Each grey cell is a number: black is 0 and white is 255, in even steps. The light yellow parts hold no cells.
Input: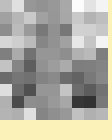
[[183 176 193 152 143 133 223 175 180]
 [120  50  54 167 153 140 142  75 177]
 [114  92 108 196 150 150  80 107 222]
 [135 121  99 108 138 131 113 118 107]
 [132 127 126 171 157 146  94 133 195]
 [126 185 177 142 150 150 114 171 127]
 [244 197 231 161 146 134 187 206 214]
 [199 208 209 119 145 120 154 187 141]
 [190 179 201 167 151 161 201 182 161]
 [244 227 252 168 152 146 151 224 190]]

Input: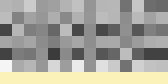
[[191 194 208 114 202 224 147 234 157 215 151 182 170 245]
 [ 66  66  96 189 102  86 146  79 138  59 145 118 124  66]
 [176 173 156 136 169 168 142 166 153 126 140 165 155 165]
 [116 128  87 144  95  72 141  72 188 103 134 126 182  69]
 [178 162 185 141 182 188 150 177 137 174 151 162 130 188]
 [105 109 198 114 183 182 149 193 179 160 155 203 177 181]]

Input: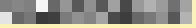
[[179  87 145 121 104  61  73 164 132 145 124  63  58 119 104 228]
 [163 112 155 177 153  72 161  88 144  88 150 104 246 128 134 127]]

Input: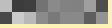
[[147  94 137 137 121 139 184 203  73]
 [ 77 159 129 130 138 115  63  60 190]]

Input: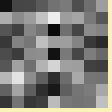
[[192 118 115 120 187  62  55 116  53]
 [167 124 117  95  24  46  94 164  98]
 [115 117 169 109  45  96 141 227 182]
 [ 61  65 158 160 212 179 112 161  86]
 [104 125  70 121  18 142 140  60  76]
 [ 42  57 132 158 158 191 118 131  56]
 [131 139  69 111  11 116 133  64  85]
 [ 87 121 165 157 237 194 156 139 173]
 [158 110  78 122 114  90  71  70  18]]

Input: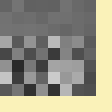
[[ 79  83 182  50 143  49 116  87]
 [ 74 170 152 203 100 153  60 196]
 [ 84 158 161 164  61 120  42 145]
 [100  79 132  58 114  77 128  71]
 [ 91 140 128 186  95 147  89 166]
 [102 108 102 107 113 115 114 115]
 [105 108 112 113 104 110 108 114]
 [100 105 114  97  98  97 116 100]]

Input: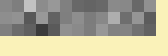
[[ 98 113 131 129 151 125 138 144  90  59  96 108 127]
 [ 92 149 110 174 136 124 142 127  98 152  88 146 142]
 [144 104 136 138 104 100 104 128 152 140 194 126 136]]
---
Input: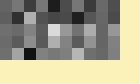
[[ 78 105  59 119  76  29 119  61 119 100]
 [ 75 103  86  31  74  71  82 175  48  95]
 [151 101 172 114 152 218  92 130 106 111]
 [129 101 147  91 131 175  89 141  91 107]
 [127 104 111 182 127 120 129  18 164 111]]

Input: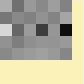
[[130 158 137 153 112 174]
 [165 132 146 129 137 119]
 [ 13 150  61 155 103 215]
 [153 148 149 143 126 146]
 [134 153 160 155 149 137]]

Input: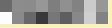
[[151 203 130 144 126 151 139 140 106]
 [130 207 136  94 119  57 104 138 253]]

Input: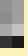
[[157 146]
 [159 140]
 [194 169]
 [ 27  51]]

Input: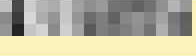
[[152 180 144 113  98 113 115 153 143 161 196 172 181 204  72 192]
 [ 95 119 162 133 147 135  98 126 108 149 199 149 173 216  60 138]
 [ 99 126 174 115 142 127 116 125  89 161 206 138 210 197  36 149]]

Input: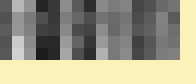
[[115 105  81  70 132 123 137  45  89 141  56  36 146 184  91]
 [ 91 130  91  76 117 106 115  79 102 126  56  79 122 149  82]
 [110 127  97  86 122 105 141  68  75 136  60  64 129 151  92]
 [114 120  86  64 132 122 154  54 100 154  40  41 139 202  83]
 [128 124  90  70 138 121 177  45  80 167  39  28 148 208  88]]

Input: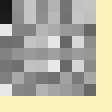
[[196 194 116 179 139 197 145  23]
 [191 198 114 185 142 197 140  28]
 [103 149 154 170 181 131 132 232]
 [141 216 103 231 188 195 113 110]
 [152 155 142 159 148 154 147 131]
 [137 214 104 232 191 193 112 118]
 [167 121 162 113 119 135 169 127]
 [104 143 155 165 178 130 135 232]]
